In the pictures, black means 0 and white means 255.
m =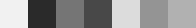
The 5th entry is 220
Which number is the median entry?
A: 148
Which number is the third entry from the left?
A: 117

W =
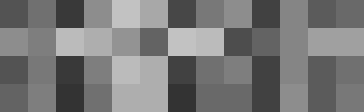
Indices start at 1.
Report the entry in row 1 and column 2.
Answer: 112
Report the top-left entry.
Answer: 83
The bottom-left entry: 99
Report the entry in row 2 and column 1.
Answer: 141
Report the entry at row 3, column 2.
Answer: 120
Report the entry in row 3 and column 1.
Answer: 83
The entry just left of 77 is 187
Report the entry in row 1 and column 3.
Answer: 57
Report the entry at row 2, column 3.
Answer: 187
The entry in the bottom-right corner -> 120
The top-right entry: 105
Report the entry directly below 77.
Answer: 126

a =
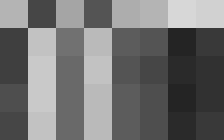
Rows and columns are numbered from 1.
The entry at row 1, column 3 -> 165
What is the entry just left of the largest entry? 180
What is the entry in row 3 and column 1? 63
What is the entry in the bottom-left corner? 70
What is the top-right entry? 209
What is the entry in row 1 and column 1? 180
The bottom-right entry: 57
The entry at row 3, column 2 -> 201

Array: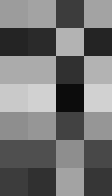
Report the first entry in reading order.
156
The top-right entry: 163
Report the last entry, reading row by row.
54
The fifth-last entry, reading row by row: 72
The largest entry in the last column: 209
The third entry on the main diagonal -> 48
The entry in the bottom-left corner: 60
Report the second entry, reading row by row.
163

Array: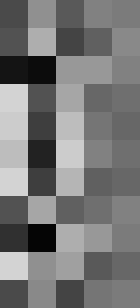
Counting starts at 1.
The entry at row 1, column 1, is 74
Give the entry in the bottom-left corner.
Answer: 74
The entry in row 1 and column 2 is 144
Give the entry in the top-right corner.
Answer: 123
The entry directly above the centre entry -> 189
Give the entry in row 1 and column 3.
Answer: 89
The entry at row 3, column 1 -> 20
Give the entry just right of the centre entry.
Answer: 129
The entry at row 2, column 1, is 82
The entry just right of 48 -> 5
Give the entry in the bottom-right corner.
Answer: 123
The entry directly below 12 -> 82
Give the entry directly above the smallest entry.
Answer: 166
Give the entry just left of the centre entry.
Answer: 34
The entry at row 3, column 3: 152

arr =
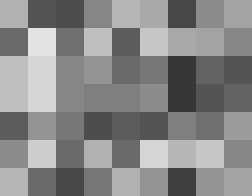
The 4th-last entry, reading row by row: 148
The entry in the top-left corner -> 177
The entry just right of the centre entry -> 140
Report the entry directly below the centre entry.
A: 92
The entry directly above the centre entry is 106
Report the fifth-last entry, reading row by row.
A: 177
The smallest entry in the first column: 92
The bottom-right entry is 163
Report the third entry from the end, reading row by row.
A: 63
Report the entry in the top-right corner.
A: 163
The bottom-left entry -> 183
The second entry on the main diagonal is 227
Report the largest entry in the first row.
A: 183
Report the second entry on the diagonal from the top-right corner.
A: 163
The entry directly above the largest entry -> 84
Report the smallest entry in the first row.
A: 71

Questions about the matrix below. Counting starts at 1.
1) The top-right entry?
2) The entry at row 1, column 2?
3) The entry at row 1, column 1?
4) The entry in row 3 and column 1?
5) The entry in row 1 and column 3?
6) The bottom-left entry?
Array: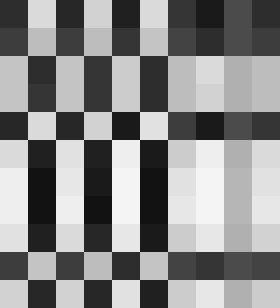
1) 45
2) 218
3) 45
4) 196
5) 39
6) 210

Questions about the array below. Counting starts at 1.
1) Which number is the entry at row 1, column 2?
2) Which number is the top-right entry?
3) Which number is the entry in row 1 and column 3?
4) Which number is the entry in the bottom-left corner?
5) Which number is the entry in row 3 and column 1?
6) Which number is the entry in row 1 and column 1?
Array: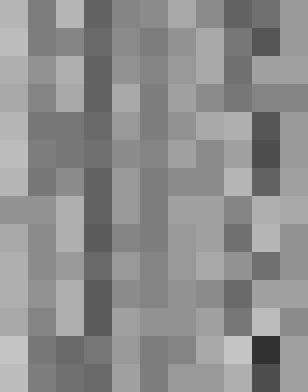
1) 125
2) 152
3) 181
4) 188
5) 175
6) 181
